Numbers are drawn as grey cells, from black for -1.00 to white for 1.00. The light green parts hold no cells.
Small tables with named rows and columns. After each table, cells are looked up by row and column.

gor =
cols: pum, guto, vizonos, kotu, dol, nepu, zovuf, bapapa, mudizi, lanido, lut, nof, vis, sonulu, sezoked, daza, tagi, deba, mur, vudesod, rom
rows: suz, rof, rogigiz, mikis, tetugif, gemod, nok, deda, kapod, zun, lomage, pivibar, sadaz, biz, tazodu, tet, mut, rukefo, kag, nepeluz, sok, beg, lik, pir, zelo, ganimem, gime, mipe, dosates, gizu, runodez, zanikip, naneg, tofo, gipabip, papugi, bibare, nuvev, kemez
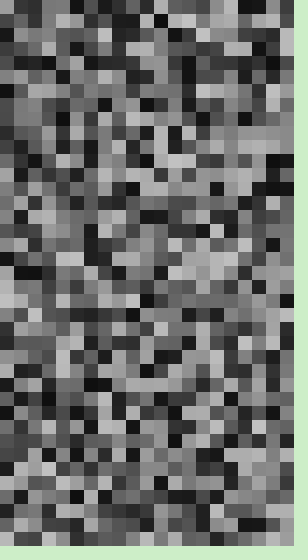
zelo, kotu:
-0.29
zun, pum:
-0.66
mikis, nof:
-0.01
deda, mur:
-0.46
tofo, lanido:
-0.37
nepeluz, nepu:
-0.18
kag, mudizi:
0.32
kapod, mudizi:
-0.26
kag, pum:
-0.84
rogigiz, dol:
-0.30
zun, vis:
-0.80
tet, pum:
0.03
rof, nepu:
0.18
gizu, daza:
-0.36
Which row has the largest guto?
tofo

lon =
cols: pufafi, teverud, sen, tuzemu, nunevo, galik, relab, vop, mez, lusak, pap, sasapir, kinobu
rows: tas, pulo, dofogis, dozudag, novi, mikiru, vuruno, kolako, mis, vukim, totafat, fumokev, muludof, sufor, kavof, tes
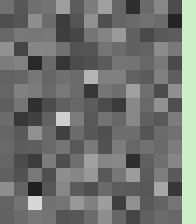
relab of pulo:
0.13
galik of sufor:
-0.29
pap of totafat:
-0.11
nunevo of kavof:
-0.09
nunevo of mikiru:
-0.12
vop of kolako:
-0.41
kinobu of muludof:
-0.30
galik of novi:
-0.41
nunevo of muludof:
0.11
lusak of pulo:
-0.17
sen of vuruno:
-0.03
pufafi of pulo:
-0.38
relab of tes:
-0.15
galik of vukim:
-0.16

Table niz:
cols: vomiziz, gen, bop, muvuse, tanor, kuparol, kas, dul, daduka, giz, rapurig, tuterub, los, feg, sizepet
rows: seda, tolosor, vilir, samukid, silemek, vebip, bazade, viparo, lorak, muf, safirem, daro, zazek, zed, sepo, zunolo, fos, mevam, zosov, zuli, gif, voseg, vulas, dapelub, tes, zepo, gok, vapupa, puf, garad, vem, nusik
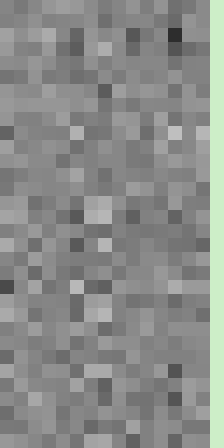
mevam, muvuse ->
0.18
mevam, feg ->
-0.10
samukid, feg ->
-0.15
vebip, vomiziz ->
-0.09
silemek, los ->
-0.10
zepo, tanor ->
-0.15
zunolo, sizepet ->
0.16
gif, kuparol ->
0.44
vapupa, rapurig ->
-0.01
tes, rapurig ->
0.01

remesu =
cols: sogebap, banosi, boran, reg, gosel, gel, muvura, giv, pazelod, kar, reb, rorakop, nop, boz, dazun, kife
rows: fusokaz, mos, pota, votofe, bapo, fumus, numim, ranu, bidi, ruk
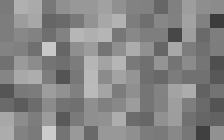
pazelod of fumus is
0.28
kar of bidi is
-0.15
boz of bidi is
-0.11
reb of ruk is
-0.03
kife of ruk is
0.14
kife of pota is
-0.01
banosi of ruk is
0.02
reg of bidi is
0.22
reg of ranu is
0.09
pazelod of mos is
0.40
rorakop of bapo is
0.16
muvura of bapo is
0.42
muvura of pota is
0.37
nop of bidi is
0.23
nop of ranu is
0.24
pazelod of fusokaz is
0.13
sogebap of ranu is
-0.17
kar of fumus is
0.16
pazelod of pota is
-0.07
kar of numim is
0.12

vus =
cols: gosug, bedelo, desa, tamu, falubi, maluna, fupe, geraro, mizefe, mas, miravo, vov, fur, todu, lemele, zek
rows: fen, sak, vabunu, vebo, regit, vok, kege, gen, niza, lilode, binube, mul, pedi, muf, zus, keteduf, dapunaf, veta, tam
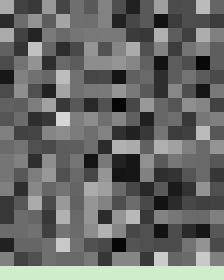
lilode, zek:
-0.32
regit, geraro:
0.10
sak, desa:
0.15
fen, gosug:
0.33
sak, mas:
-0.44
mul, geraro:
-0.05
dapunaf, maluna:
-0.16
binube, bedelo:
-0.10
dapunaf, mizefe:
0.05
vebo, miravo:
-0.37
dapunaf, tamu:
-0.50
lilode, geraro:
0.02
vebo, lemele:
0.04
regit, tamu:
-0.65
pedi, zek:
-0.58
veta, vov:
-0.41
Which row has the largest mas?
keteduf

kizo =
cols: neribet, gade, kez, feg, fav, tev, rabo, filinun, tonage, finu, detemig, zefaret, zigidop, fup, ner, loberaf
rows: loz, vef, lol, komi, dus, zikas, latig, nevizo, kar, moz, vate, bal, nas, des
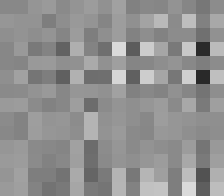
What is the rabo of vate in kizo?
-0.15
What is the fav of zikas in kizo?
-0.25
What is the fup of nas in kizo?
0.48
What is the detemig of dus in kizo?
0.06
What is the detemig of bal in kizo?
0.18
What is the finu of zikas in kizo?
-0.25
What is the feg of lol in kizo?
0.16
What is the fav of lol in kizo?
0.04
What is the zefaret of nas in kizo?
0.25
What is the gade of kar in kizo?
0.03
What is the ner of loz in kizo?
-0.07
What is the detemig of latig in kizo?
0.07
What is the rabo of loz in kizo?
0.22
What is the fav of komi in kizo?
-0.23
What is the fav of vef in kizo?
0.11

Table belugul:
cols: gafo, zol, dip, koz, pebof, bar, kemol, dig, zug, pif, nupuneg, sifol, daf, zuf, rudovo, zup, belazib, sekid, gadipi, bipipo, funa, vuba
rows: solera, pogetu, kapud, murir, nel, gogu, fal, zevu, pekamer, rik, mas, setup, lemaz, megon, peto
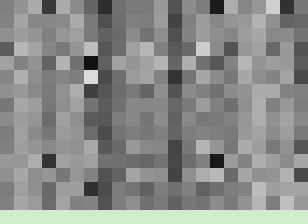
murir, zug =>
-0.15
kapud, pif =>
0.09
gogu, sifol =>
0.02
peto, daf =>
-0.24
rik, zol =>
0.25
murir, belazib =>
-0.35
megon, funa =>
0.28
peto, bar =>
0.00

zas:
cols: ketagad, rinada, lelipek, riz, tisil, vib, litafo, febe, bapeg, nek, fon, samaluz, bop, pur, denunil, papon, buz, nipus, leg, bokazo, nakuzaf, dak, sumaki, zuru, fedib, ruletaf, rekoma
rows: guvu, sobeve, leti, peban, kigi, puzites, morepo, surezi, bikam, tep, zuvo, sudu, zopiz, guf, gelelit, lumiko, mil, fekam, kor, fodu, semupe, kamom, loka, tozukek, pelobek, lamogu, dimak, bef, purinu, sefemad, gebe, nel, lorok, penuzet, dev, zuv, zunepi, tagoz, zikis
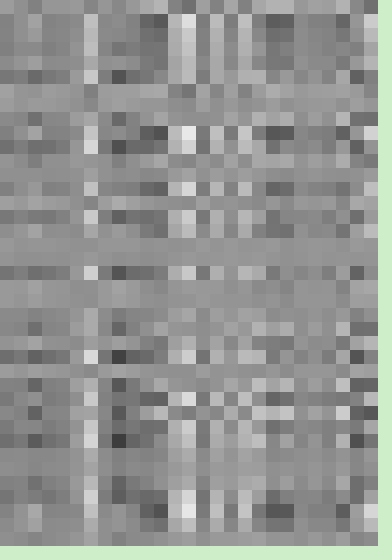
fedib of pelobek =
-0.05
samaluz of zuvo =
-0.09
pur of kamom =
0.16
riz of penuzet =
0.09
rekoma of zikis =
0.10
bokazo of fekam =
0.19
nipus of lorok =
0.28
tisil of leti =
0.06
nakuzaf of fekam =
0.14
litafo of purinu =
0.58
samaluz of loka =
0.10
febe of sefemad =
0.06
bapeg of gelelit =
0.34
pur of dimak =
0.13
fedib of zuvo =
0.19
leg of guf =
0.07
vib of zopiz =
0.14
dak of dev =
0.09

